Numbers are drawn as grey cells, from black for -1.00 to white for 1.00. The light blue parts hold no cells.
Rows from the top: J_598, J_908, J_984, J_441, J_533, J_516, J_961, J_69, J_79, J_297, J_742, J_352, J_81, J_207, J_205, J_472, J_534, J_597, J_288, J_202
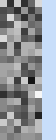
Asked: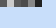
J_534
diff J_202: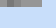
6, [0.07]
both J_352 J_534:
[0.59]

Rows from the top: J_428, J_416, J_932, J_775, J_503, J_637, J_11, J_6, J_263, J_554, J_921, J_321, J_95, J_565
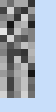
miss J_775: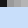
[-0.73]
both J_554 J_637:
[-0.36]
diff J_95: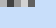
4, [0.52]

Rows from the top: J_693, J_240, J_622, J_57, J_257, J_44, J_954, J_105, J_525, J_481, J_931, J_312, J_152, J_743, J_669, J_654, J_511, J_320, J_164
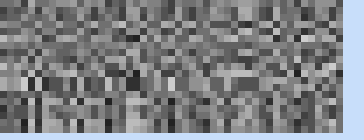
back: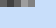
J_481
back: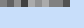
J_152
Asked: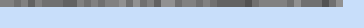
J_954

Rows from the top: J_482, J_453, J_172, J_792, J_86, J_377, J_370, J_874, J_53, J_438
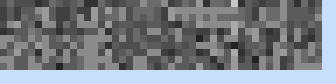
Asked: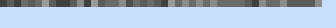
J_172
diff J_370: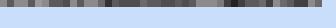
32, [-0.17]
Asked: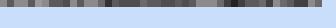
J_370
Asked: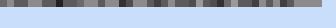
J_438
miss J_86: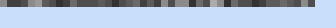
[-0.04]

